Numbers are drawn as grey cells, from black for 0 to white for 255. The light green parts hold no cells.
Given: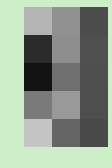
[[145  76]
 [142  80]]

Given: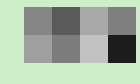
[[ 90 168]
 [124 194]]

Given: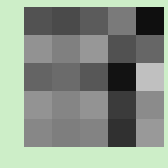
[[ 74  91]
 [128 151]]

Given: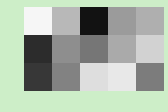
[[184  18]
 [142 118]]

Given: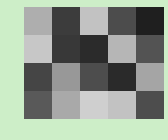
[[ 60 194]
 [ 56  43]]

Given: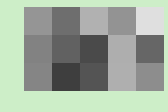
[[110 177]
 [ 97  74]]
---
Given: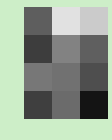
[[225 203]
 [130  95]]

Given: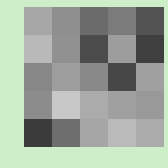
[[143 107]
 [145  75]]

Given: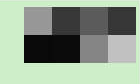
[[ 56  91]
 [ 11 133]]

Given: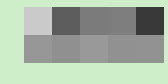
[[ 93 123]
 [144 153]]

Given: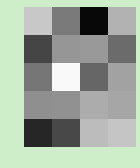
[[122   8]
 [150 153]]

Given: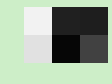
[[32 30]
 [ 6 65]]

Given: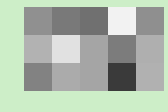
[[121 112]
 [225 165]]

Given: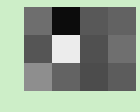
[[ 12  88]
 [236  80]]

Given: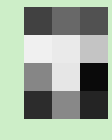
[[104  81]
 [234 196]]
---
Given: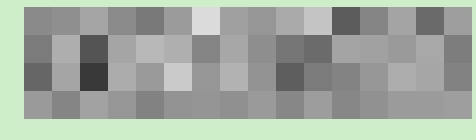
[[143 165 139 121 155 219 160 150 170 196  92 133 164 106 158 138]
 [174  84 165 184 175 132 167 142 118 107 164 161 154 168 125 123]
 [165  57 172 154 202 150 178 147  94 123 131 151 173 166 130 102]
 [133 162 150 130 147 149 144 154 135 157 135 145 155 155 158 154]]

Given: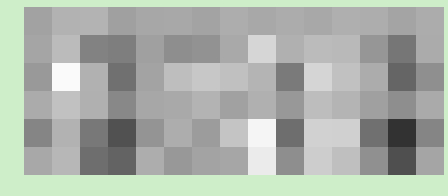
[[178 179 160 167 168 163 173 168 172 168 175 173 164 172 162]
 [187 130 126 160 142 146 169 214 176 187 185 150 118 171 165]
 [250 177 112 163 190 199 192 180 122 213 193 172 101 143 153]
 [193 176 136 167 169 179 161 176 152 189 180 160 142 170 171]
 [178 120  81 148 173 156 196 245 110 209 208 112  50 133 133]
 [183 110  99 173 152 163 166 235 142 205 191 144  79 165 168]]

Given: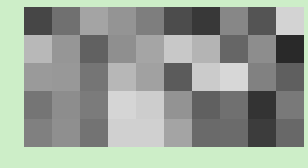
[[112 164 148 126  76  56 135  84 211  70]
 [150  97 143 165 200 180 102 141  41 184]
 [152 117 183 161  91 203 215 129  95 154]
 [141 123 213 205 147  96 112  51 121 117]
 [143 115 208 208 164 106 107  60 104 128]]

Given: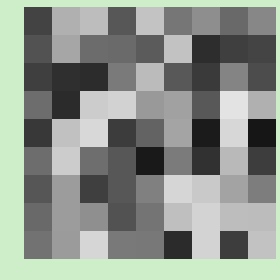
[[176 189  87 195 118 142 105 135  67]
 [166 108 106  91 194  45  63  68  82]
 [ 47  44 122 187  88  58 132  76  63]
 [ 43 204 210 153 161  88 227 176 109]
 [193 216  60  99 164  27 215  22  56]
 [204 110  87  25 123  49 185  61 109]
 [156  63  87 128 214 201 163 125  86]
 [156 143  82 116 191 211 189 188 105]
 [155 214 121 120  43 211  61 194 114]]

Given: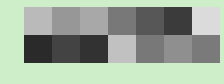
[[151 168 120  87  59 219 186]
 [ 67  50 193 120 143 122  42]]

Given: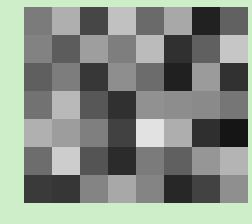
[[175  70 193 106 168  33  97 123]
 [ 92 158 126 187  48  96 198 130]
 [125  55 142 108  32 155  49  95]
 [185  87  48 145 141 138 118 114]
 [157 127  65 226 174  47  21 176]
 [205  84  43 123  96 150 180 109]
 [ 54 132 168 132  39  66 143  58]]

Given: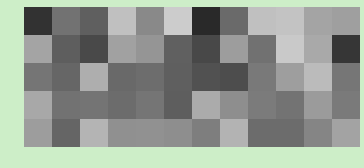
[[114  95 192 137 204  41 106 192 195 164 159  50]
 [ 94  73 161 149  96  72 157 113 201 169  54 164]
 [102 174 105 109  95  81  77 121 158 187 118 117]
 [114 116 108 117  94 171 142 123 115 155 122 168]
 [101 180 144 145 142 126 179 108 108 133 163 157]]

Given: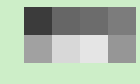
[[102 108 124  59]
 [216 229 150 161]]

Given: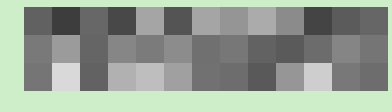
[[ 61 103  72 165  84 165 149 171 139  68  91 102  97]
 [155 101 134 123 140 112 119  98  90 108 133 117 121]
 [217  98 177 190 160 113 109  89 150 206 120 109 117]]
